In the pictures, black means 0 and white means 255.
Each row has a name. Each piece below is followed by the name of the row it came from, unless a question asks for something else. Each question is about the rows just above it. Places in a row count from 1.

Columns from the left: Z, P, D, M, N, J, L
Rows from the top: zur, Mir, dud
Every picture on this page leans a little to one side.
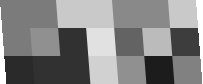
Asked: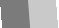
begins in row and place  zur, 2
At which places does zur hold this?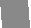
5 6
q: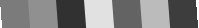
Mir
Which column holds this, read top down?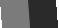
Z
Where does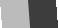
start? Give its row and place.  Mir, 6
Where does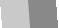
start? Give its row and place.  zur, 4
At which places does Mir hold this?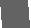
5

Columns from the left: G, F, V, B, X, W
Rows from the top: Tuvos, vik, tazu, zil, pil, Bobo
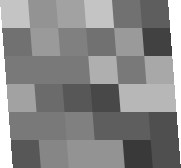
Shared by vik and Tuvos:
[113]
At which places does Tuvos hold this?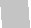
1 4
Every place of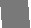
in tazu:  1 2 3 5

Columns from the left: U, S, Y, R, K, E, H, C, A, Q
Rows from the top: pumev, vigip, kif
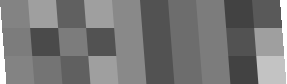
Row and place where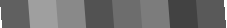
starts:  pumev, 3
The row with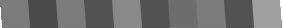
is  vigip
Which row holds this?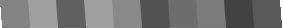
pumev
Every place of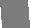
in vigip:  1 3 8
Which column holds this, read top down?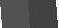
A

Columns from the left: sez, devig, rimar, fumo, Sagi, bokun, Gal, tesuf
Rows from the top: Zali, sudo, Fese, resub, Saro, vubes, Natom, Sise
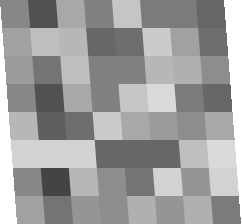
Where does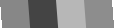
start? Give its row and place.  Natom, 1
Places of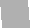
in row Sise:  5 7
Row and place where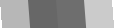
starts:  sudo, 3
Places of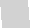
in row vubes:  1 2 3
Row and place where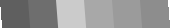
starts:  Saro, 2

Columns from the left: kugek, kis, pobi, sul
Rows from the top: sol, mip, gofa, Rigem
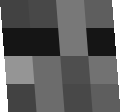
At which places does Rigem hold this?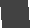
1
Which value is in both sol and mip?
[120]
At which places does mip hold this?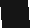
1 2 4

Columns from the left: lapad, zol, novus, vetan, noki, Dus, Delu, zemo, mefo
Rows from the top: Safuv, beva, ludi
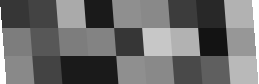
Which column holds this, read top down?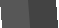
zol
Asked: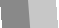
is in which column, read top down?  Dus
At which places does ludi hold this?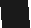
3 4
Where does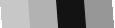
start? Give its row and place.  beva, 6
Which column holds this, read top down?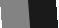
vetan

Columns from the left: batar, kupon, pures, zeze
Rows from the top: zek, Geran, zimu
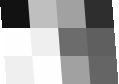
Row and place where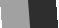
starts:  zek, 3
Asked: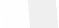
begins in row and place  Geran, 1
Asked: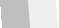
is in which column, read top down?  kupon
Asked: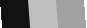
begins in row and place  zek, 1
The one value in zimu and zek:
[161]

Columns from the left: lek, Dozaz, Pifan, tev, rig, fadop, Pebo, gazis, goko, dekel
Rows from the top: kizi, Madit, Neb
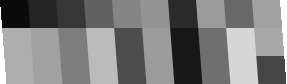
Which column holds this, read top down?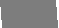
Pifan
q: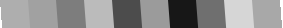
Madit
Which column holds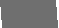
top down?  gazis
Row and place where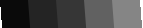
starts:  kizi, 1

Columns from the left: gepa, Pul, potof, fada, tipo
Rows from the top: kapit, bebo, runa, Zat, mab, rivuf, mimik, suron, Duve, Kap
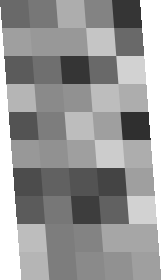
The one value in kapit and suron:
[119]
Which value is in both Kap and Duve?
[125]
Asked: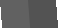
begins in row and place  mimik, 2
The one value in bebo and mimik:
[159]

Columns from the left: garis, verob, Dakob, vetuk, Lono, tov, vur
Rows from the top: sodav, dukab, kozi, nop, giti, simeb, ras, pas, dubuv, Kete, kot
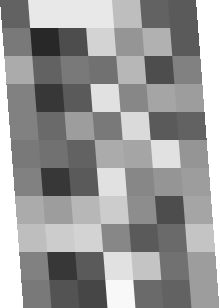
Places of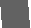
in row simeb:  3
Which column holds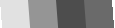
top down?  tov
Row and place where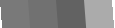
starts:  simeb, 1
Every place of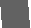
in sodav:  1 6
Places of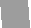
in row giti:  3

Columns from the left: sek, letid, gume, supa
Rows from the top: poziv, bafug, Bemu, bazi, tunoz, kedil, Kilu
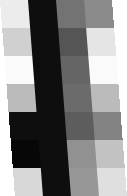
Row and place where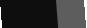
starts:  tunoz, 1
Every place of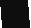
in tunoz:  1 2
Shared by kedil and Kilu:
[14]

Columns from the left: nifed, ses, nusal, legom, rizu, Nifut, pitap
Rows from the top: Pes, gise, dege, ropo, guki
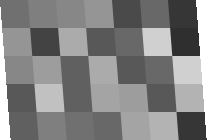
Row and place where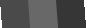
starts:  Pes, 5
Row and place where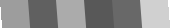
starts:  dege, 2
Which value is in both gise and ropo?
[88]
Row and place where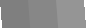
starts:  Pes, 2

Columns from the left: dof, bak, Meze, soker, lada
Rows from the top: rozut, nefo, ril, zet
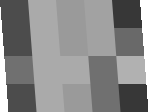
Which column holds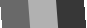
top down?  lada
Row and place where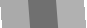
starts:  ril, 3
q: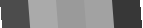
rozut
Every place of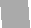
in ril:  2 3
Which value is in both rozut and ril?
[170]
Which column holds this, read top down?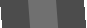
dof

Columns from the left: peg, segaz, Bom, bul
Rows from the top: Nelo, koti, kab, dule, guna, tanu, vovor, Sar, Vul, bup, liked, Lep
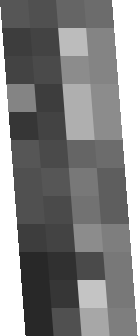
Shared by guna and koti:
[67]
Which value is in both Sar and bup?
[74]
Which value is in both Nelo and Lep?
[80]
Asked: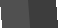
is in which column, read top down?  peg

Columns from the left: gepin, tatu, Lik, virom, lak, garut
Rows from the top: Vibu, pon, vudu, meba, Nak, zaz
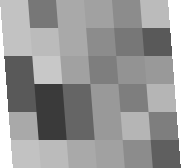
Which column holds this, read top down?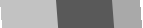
gepin
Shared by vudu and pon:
[89]
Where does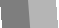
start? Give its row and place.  meba, 5

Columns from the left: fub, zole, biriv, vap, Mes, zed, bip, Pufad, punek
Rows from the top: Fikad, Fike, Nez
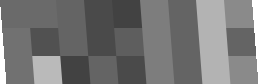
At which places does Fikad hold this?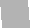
8
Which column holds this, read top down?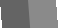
punek
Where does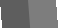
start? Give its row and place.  Fike, 5
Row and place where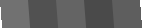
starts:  Fike, 1
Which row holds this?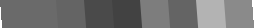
Fikad
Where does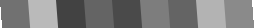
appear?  Nez

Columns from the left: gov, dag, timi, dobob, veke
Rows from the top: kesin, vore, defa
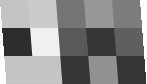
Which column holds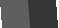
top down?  veke
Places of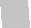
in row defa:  1 2
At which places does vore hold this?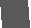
3
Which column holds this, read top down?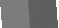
veke
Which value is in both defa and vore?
[53]

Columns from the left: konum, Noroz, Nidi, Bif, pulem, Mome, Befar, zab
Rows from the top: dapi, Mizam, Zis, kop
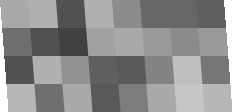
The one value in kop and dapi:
[169]
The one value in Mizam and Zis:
[81]
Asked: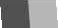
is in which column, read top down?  konum

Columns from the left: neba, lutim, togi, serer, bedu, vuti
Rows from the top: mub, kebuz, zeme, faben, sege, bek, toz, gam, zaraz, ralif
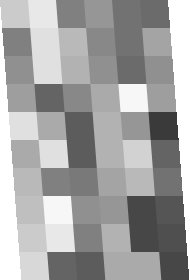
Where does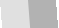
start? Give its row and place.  zeme, 2
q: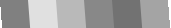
kebuz
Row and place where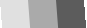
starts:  sege, 1
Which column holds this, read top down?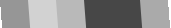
bedu

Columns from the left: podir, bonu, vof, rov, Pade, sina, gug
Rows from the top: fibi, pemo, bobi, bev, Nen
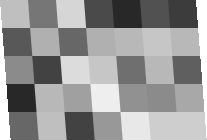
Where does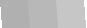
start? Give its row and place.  pemo, 4
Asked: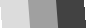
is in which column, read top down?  vof
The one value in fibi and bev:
[40]
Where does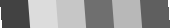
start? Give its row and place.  bobi, 2
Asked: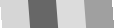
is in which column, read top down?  vof

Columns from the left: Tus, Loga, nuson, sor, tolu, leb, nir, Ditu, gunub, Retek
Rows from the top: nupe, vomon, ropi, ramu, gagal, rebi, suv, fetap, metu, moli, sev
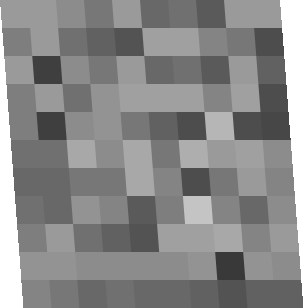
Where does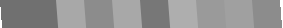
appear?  rebi
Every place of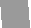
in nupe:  1 2 5 9 10
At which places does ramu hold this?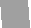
5 6 7 9
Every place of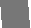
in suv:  3 4 8
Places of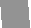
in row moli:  1 2 7 9

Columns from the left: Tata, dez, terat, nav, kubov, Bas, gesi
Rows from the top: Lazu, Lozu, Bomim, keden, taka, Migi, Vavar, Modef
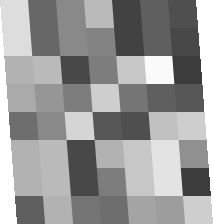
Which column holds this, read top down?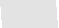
Bas
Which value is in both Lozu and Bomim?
[72]

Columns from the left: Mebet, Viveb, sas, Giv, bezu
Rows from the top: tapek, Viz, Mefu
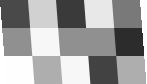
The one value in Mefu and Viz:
[247]
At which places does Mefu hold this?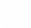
1
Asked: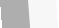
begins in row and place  Mefu, 2
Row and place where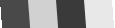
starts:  tapek, 1
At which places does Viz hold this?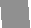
1 3 4
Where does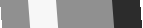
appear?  Viz

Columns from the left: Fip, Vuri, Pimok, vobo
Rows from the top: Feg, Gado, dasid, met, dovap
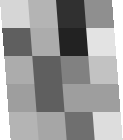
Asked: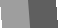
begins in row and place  met, 1
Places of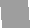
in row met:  1 3 4
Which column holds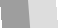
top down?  vobo
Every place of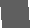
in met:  2

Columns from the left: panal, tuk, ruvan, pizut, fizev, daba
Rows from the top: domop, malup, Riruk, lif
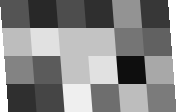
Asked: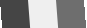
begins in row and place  lif, 2
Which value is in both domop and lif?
[47]
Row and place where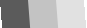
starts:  Riruk, 2
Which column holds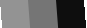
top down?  fizev
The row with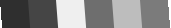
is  lif
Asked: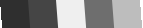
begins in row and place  lif, 1

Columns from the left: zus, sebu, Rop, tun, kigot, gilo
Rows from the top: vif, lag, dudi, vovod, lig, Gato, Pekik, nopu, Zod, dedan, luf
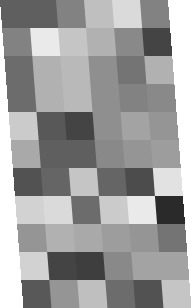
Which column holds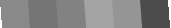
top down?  kigot
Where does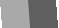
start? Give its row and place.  Gato, 1
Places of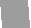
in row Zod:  4
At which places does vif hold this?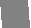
3 6
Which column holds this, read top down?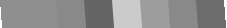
tun

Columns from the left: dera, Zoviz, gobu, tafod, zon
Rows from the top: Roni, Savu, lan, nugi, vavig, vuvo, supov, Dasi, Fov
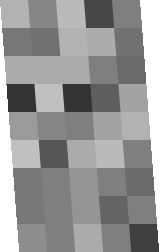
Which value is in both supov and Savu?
[119]
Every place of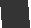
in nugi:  1 3
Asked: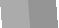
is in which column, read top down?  gobu
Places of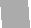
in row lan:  1 2 3
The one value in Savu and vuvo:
[171]
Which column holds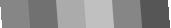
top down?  Zoviz

